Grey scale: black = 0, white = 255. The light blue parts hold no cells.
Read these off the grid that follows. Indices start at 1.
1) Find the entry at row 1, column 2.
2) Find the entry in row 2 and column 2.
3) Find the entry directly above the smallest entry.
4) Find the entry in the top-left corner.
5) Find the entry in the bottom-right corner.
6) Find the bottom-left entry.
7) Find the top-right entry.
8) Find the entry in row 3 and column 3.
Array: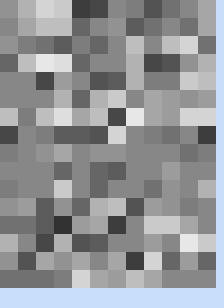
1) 178
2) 166
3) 146
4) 146
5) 135
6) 113
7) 166
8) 113

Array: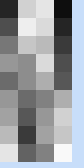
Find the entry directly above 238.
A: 209
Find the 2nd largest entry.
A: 238
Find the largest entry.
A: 249
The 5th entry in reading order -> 78
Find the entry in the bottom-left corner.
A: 229
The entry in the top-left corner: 37
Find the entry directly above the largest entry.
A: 198
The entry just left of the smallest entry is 229
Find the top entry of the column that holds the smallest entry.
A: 14
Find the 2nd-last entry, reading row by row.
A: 129
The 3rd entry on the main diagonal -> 186

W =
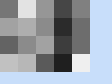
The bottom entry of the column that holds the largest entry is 239
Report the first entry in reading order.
118
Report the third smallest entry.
61
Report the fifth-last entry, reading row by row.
193
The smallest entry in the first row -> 70
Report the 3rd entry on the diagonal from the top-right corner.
162
